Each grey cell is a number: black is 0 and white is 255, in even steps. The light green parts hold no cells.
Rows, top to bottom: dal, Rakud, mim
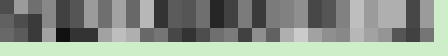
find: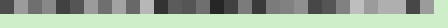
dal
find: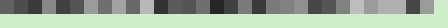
Rakud
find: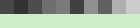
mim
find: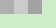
mim

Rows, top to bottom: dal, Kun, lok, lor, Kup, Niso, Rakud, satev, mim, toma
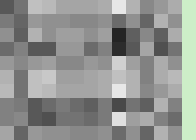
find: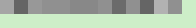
toma
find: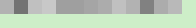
Niso
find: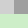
Kup
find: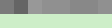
Kun
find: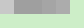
Niso
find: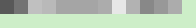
dal
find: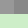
Kup

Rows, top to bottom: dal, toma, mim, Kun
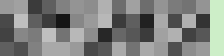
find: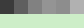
dal
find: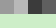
toma

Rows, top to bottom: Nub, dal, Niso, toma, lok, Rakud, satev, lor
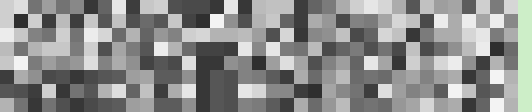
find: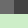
toma
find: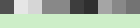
satev
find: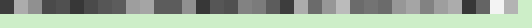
Rakud
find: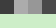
dal
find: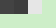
toma

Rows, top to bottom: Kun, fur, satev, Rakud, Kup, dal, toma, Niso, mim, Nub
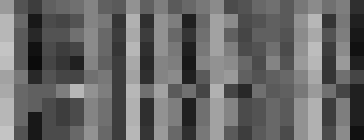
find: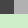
toma
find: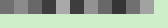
satev

